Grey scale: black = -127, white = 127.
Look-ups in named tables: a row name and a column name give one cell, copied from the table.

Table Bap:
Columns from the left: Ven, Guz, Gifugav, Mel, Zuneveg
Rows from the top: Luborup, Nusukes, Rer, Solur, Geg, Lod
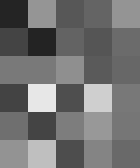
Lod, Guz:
63
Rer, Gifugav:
15
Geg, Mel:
24
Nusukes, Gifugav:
-28
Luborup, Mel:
-27
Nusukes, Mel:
-42
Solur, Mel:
79
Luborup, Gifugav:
-40
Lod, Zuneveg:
-22
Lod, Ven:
19
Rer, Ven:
-6
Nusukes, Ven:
-59
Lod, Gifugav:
-50
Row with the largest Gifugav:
Rer

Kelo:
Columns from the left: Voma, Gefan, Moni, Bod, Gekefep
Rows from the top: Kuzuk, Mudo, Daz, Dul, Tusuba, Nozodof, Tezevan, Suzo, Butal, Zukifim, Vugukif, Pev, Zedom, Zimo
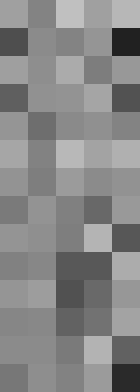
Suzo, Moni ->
0
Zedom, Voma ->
11
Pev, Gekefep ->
35
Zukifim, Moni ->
-39
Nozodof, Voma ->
38
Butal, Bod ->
52
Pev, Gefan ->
8
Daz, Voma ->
31
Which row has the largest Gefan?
Vugukif

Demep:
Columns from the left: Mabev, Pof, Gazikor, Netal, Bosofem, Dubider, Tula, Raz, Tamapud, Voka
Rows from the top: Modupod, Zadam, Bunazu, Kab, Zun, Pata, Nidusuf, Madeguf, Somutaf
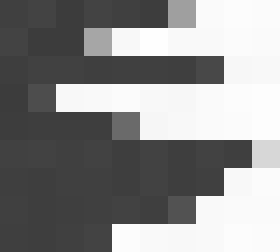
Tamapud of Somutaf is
124
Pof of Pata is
-61
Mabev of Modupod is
-63
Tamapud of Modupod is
124
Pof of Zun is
-65
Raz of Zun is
122
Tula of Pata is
-65
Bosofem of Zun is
-21
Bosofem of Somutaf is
124
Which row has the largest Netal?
Kab

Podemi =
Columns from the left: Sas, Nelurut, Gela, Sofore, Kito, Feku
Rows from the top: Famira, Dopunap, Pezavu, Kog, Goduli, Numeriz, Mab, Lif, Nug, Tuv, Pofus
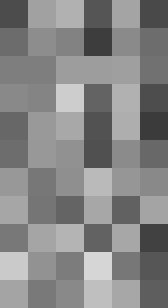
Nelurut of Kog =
4
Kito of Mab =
22
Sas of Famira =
-51
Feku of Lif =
36
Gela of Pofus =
9
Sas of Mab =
24
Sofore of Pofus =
63
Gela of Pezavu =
29
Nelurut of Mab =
-8

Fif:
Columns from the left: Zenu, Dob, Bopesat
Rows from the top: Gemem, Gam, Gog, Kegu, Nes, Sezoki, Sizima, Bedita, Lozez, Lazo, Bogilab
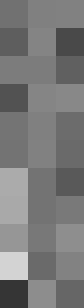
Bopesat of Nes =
-19
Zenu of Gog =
-3
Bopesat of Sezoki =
-21
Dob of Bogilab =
13
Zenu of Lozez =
22
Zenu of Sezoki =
-12
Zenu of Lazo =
83
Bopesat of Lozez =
14
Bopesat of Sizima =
-38
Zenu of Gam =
-33
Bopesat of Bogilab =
-25
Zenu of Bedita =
41
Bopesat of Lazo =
2
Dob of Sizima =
-12
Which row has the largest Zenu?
Lazo

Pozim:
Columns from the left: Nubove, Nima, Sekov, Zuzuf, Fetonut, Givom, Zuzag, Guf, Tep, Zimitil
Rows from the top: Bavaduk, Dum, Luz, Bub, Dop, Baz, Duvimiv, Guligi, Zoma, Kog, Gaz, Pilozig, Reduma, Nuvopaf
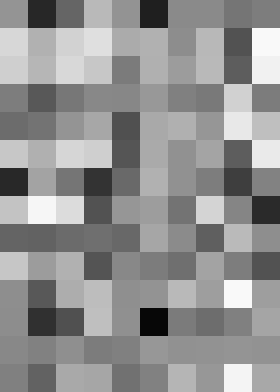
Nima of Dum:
49
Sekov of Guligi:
92
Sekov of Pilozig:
-47
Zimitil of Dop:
63
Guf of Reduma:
18
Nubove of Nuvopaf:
0
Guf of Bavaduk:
10
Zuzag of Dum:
13
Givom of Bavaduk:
-96
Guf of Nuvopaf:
23
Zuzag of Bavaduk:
10
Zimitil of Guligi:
-85
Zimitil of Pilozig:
37
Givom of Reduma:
23

